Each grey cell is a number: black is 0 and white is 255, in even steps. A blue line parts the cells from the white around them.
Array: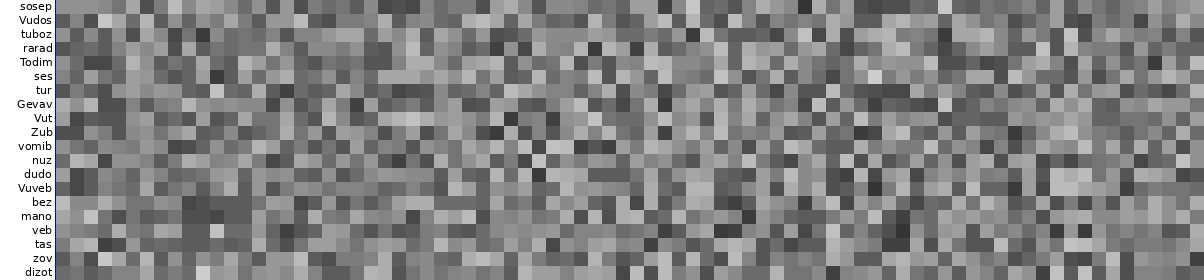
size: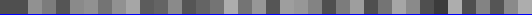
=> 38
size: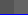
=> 2
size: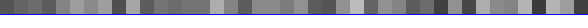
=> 42
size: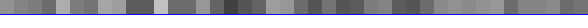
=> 42
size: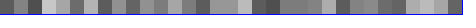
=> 33

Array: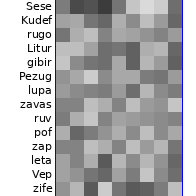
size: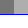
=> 2
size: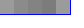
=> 5

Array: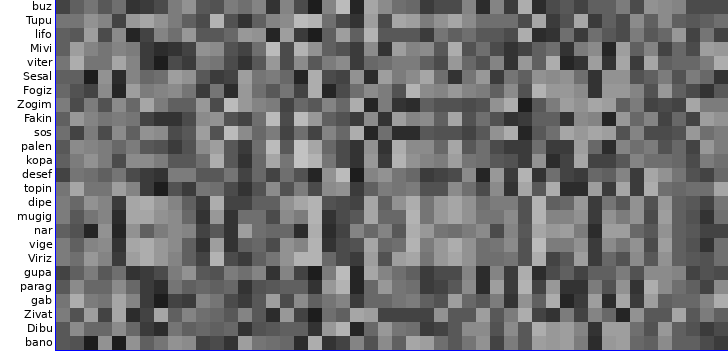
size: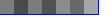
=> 7
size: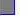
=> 1

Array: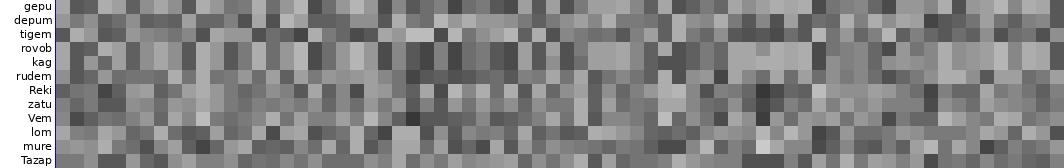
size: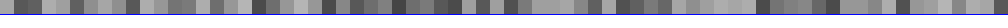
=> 72
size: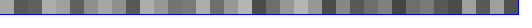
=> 37
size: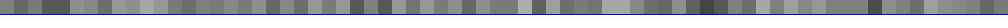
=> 72
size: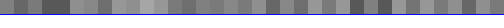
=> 36
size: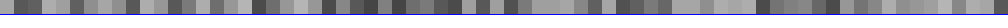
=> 72
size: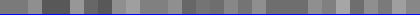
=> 30
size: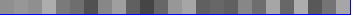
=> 25

